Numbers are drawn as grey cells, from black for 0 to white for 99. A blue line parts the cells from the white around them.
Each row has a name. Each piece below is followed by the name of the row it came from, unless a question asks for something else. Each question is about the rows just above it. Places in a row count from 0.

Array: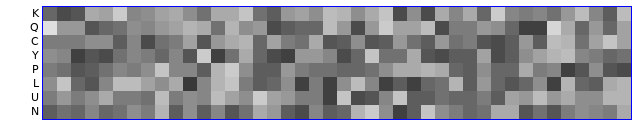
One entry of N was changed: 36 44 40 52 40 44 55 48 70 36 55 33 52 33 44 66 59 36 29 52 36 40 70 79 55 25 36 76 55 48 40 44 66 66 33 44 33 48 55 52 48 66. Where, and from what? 11, 36
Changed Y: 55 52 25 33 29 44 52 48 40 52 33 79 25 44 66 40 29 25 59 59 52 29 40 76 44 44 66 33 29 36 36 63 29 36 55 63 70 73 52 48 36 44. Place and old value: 40, 40
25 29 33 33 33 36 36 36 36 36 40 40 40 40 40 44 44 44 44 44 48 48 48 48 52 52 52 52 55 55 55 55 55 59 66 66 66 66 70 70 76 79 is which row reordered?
P

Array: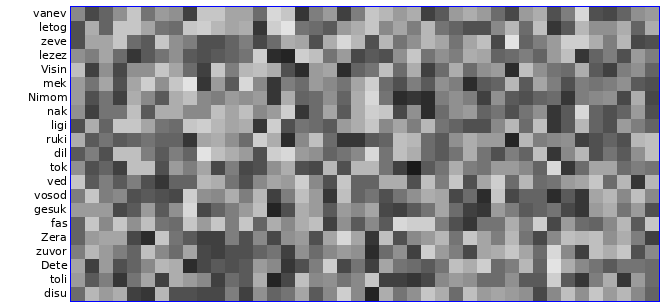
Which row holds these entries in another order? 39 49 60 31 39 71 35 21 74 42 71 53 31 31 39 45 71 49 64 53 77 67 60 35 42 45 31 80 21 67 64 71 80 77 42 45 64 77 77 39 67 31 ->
ligi
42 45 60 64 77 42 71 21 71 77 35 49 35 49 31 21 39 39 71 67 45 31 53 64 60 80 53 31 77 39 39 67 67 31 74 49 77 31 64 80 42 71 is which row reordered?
ved
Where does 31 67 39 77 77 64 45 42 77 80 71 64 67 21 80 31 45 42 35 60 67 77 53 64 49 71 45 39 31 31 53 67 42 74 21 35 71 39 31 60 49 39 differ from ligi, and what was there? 31, 71
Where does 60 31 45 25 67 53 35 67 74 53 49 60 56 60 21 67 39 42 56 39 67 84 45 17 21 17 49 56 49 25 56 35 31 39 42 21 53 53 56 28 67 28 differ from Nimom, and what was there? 36, 49
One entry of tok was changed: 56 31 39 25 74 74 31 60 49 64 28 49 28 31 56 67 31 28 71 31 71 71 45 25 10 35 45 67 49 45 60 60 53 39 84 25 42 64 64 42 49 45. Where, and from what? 35, 21

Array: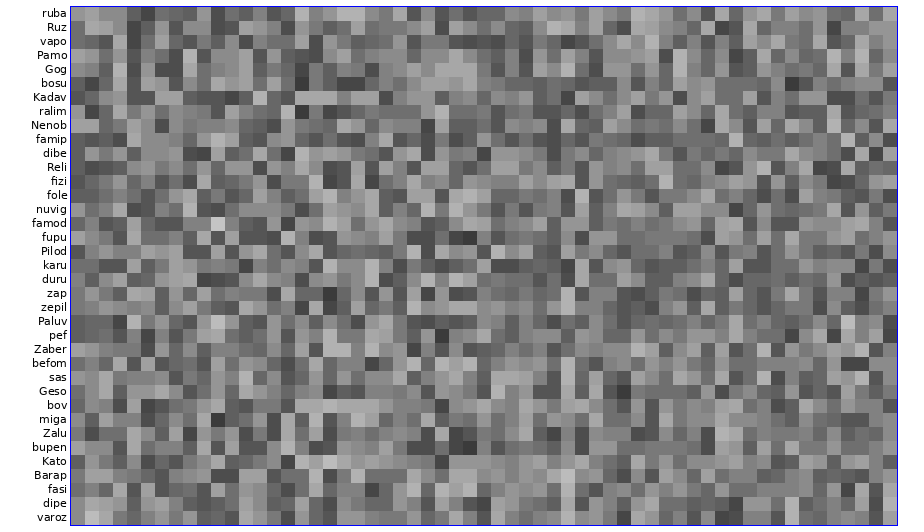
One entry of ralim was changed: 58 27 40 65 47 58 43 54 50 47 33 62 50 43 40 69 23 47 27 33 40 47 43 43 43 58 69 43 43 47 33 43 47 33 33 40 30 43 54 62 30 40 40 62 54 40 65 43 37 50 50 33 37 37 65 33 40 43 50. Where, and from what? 38, 50
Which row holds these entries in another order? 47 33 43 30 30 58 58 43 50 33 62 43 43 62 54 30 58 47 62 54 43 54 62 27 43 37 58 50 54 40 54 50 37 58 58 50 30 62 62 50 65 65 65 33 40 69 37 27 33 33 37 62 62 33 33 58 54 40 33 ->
Kadav

